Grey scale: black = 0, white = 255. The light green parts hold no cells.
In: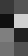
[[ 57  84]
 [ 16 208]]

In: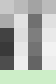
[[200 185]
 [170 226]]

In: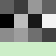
[[ 95  60]
 [  1 189]]

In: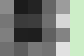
[[139  27]
 [118  59]]

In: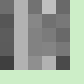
[[110 178]
 [ 86 178]]

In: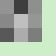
[[147  62]
 [136 191]]

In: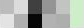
[[188 219]
 [227 176]]

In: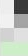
[[237  58]
 [241 164]]

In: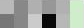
[[185 136]
 [119 135]]
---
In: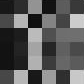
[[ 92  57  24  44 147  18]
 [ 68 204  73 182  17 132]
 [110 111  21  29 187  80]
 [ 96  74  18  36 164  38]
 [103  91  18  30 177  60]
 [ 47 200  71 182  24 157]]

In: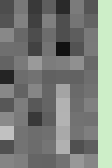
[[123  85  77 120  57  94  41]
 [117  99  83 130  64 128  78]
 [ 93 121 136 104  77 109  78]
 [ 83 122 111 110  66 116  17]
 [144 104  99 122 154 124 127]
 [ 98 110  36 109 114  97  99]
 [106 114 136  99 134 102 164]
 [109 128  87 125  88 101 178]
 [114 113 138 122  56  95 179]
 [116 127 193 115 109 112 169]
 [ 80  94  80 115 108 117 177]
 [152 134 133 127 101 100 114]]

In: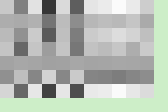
[[234 205 200 128 226  54 218  94 229 235 251]
 [197 170 173 170 177 116 188 141 183 189 185]
 [211 191 186 145 203  90 191 125 203 210 221]
 [173 202 196 103 197 157 196 119 194 187 198]
 [166 164 163 167 165 161 162 167 164 165 167]
 [134 141 144 190 134 210 135 202 133 131 125]
 [231 219 213 103 231  66 230  78 233 236 250]]

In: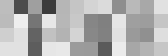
[[168 225 189  76 159  59 182 197 212 219 142 185]
 [157 197 187 238 117 231 183 200 134 128 229 159]
 [144 222 207 224  99 193 179 212 136 129 225 154]
 [179 198 225 225  93 230 232 155 154  90 235 167]]

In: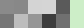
[[213  90 138 136 212]
 [ 61 112 118 189 150]]

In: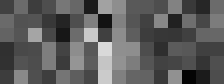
[[ 38 107  65 107  61  78 119 103  27 162 142  89  88  78 130  57]
 [ 71 124 106  82  84  56  36  78 128  18 129  85  65 136  33 111]
 [102 103  99  85 165  72  23 108 201  64 141  94  61  55  54  64]
 [ 64  65  48  73  75 126  67 141  88 217 143 142  77  46  91  88]
 [ 52  79  49  83  77 126  59 149  93 197 146 125  85  66  69  80]
 [ 27  77  61 137  79  62 117  94  71 203 128 101  99  57 145   4]]
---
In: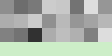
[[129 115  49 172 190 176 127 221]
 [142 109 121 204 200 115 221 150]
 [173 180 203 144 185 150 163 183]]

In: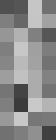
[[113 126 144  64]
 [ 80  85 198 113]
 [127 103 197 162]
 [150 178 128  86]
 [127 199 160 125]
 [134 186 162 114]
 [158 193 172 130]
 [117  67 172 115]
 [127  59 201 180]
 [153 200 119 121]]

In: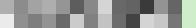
[[235 144 126 147 105 203 129 195 108  67 212 199 118]
 [175 140 163 174 149  93 136 213 104  99  58 147 101]]

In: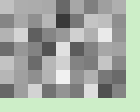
[[103 158 211 114 148 122 222  80 131]
 [193 173 172 169 104 167 127 159 175]
 [133 168 143 183  57 120 196 190 142]
 [179 213  95 133 152 208 176 234 148]
 [109 151 131  82 225  91 130 167 162]
 [195 163 107 183 209 131 124 197 136]
 [182 160 143 180 241 146 176 120 106]]

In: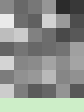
[[204 125  90 102 148  87]
 [136 104 119 150  43  56]
 [234 110  96 210 154  77]
 [189 203 129 109  73  88]
 [100 117 103 108 115 160]
 [212 134 139 163 140 164]
 [124 145 152 185 134 145]]

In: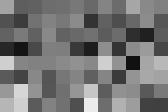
[[182 207  91 130 113  79 235 109 177 157  65  64]
 [163  94  97 109 111 120 105 132 108 166 137 128]
 [ 81  60 114 130 120 139  51  97  78 104 140  86]
 [ 98 122  97 137  98 105 113  92 108  46  32  92]
 [ 39  20  73 127 126  57  29 142  52 140 155  70]
 [207 133 129 130 138 145 136 207 146  17 166 184]
 [ 90  68 136  85 119 132  96 133  59 148 168 163]
 [152 214 147  86 112 150 198  93 145 140  89 121]]
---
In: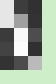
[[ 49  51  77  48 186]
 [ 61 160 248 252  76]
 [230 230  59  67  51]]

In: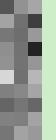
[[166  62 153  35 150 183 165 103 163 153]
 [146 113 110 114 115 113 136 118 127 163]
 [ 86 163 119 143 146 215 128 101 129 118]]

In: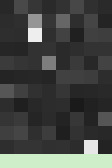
[[ 42  36  62  51  67  45  41  37  85  40  35]
 [ 48  69  64  51  40  61  39  33  35  42 231]
 [ 71  46  32  46  58  64  38  26  55  50  44]
 [ 50 102  66  42  42  65  54  45  35  31  49]
 [ 42  54  47  51 126  37  44  44  43  61  48]
 [ 54 149 238  50  50  39  49  40  37  47  52]
 [ 73  47  45  37  53  38  64  31  58  69  52]
 [ 40  44  46  38  59  36  86  45  53  63  46]]

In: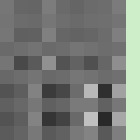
[[123 116 127 112 142 112 161 119 167 126]
 [109 111 108 109 102 108  47  97  41  89]
 [107 110 102 113  80 114 184 122 192 131]
 [101 106  99 117  98 118 108 122 105 121]
 [106 110 102 109  83 108  71 102  67  97]
 [124 118 128 106 145 105  59  96  53  90]
 [101 106  97 115  90 116 130 119 131 120]
 [102 108  96 110  73 109  94 104  94 100]
 [118 116 118 106 117 104  83  96  83  91]]

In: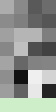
[[108  86 126  65 132 211  36]
 [ 89  98 181  78 130 239 232]
 [137 127 181 191 103  17  98]
 [172 139 160 135 164 142 157]]

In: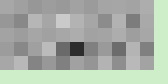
[[173 169 167 128 163]
 [163 124 158 180 185]
 [166 178 173 108 142]
 [165 140 164 154 179]
 [155 166 162 128 149]
 [162 179 173  44 161]
 [153 202 167 106 128]
 [157 166 161 187 152]
 [151 182 166 160 132]
 [160 136 157 136 184]
 [167 151 163 156 167]]

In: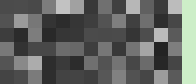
[[188  71  90 126  69  90]
 [ 59  46 187  35  39 156]
 [ 96 111  77 165 107  70]
 [183  64  53 116  71  82]
 [ 64 127  75  56 116 129]
 [112  83  74 119  83  87]
 [ 56  62  75  62 112  63]
 [161  54  55 104  44  68]
 [194  44  54 108  58  67]
 [125  52  41  72  45  46]
 [ 73 119 125  72 172 123]
 [ 76 155  43  51 137  75]
 [ 75  82  61 121  84  68]]
